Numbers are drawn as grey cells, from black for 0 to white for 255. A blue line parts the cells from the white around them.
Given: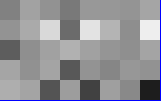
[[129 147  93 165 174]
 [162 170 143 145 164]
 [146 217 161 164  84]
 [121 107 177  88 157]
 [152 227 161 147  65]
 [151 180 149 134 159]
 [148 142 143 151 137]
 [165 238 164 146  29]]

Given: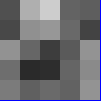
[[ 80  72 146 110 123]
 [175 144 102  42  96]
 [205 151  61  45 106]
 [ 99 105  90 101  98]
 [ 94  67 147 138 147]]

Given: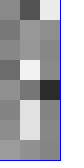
[[137 120 135 108 144 132 141 155]
 [ 82 152 151 241 118 225 225 145]
 [236 142 135 138  43 132 135 133]]

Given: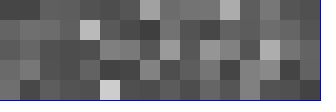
[[ 70 100  91 106 111]
 [ 69 111 102 119  72]
 [ 95 108  81  82  93]
 [ 93  95  77  77  83]
 [ 82 186  79  98  80]
 [ 77  89 127  67 205]
 [ 85  74 121  70  79]
 [161  63  85 130  76]
 [108 114 154  78  91]
 [115  83  87  93  77]
 [116  71 149 117 101]
 [172  98 129  69  85]
 [ 93  92  84 128 128]
 [119 109 173 137  83]
 [ 85 101 116  68  80]
 [ 80  84  99  98  67]]

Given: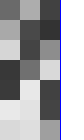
[[106 169 214  56  58 233 217]
 [173  73  68 112 232 226 222]
 [ 65  51 141 217  65  68 159]]

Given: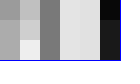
[[155 172 172]
 [192 207 238]
 [121 121 121]
 [228 228 228]
 [225 225 225]
 [  8  25  25]]
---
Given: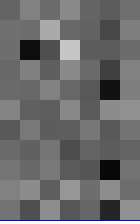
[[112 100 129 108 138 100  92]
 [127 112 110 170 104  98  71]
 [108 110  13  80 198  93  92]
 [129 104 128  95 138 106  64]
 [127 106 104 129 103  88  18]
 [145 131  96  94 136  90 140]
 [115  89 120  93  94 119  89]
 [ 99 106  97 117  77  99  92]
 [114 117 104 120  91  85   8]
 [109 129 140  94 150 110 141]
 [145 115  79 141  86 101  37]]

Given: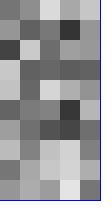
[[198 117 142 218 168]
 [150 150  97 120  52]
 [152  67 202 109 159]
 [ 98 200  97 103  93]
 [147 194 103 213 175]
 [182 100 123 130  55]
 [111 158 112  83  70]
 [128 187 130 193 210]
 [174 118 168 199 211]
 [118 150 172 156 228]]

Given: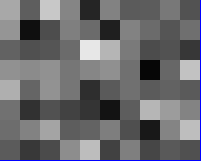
[[ 82 168  94 200 133  37 130  91  92 120]
 [111 149  15  77 127 107  31 130 107  85]
 [ 55  98  80  85 107 231 181 122  76  82]
 [194 145 139 145 118 134 144 112   6 103]
 [ 90 175 101 146 118  46  90 112  91  98]
 [131 113  49  81  66  52  19  93 182 156]
 [190 109 130 164  93  99 126  79  24 132]
 [ 80  91  56  75 141 189  65 127  70  89]]

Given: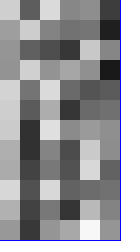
[[ 61 207  93 218 135 142]
 [ 31 158 205 131 114 117]
 [134 149  96  78  55 200]
 [ 25 147 208 147 166 144]
 [ 91 211 116 218 106  84]
 [112 206  91 173  54 106]
 [143 203  49 223 139 154]
 [141 175  49 132  76 202]
 [ 98 171  67 120  82 216]
 [113 215  81 216  98 108]
 [131 177  66 120  53 185]
 [149 152  56 149 168 247]]

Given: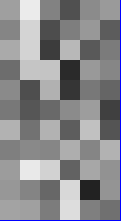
[[154 159 235 130  80 139]
 [ 92 133 212  77 126 152]
 [123 170 211  60 184  89]
 [134 109 197 196  42 153]
 [101 138  78 177  53 120]
 [ 64 120  86 105 139 157]
 [ 84 178 114 178  93 193]
 [178 127 137 134 174 133]
 [146 156 233 210  98 167]
 [148 151 132 103 216  34]
 [112 163 160 124 221 127]]

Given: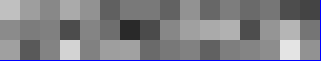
[[ 68 192 158 136 170 146  96 121 121  98 146 103 125 106 118  77]
 [117 139 124 128  76 132 110  41  75 135 160 170 177  77 149 181]
 [146 160  89 131 211 129 158 161 106 120 129  97 126 132 141 228]]

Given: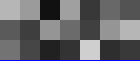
[[ 83 182 155  17 160  56 104]
 [182  90  62 149 107  64 149]
 [ 57 115  70  33  51 207  46]]

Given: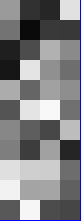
[[225 154  49  38]
 [ 56 115  10  57]
 [138  31  76 177]
 [110  22 228 144]
 [142 172 101 161]
 [112  84 228 248]
 [189 135  94  71]
 [ 37 126  61 161]
 [109 223 207 205]
 [ 96 242 164 165]
 [ 70  88 246  76]]

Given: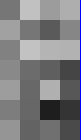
[[174 118 193 156]
 [134 161 118  90]
 [178 129 194 180]
 [ 69 137 108  95]
 [ 87 157 104 176]
 [ 52 125 103  30]
 [ 74 149  99 112]]
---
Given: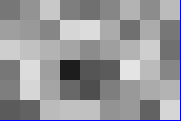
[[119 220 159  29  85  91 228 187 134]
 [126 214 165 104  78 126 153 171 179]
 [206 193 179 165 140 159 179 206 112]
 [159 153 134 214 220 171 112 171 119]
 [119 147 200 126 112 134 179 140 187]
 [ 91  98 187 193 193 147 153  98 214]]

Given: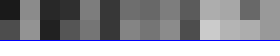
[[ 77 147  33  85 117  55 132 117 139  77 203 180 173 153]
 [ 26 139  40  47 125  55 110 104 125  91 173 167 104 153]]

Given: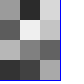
[[ 92 239 196]
 [183 128  98]
 [ 51  65 169]
 [155  43 216]]

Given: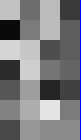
[[ 44 207 117 101]
 [213 199  78  93]
 [130 173 228 123]
 [ 86 158  36  65]
 [ 72 152 138 138]
 [ 10 123 187  93]
 [193 109 187  58]]

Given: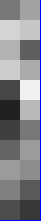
[[ 70 241]
 [212 199]
 [ 32 185]
 [205 171]
 [120 163]
 [101 155]
 [155 141]
 [ 63 120]
 [178  95]
 [128  89]
 [ 76  55]]

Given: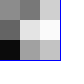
[[100 228 250]
 [ 11 161 195]
 [140 120 208]]

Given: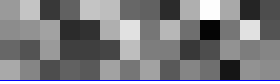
[[154 196  56  97 196 190 103  97  43 175 253 169  36  77]
 [140 146 162  43  49 175 225 118 183 111   5 118 225  83]
 [169 133  77  97  89 162 118 162  89 133 111  21 146 140]
 [103  83 154  63  63  69 190 125 125  56  77 146 125 133]]

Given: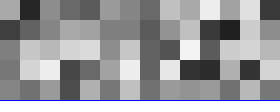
[[119 212 237  71 105 162 237  98 230  51  44 176  51 212]
 [127 198 184 212 218 141 198  98  83 243  91 204 212 184]
 [133 113 154  77 176 119 192 113 154 147 154 113 184 119]
 [ 64  98 133 169 162 127 127  91 147 192  58  32 204 141]
 [169  38 141 105  91 154 133 105 192 169 237 162 224  58]]
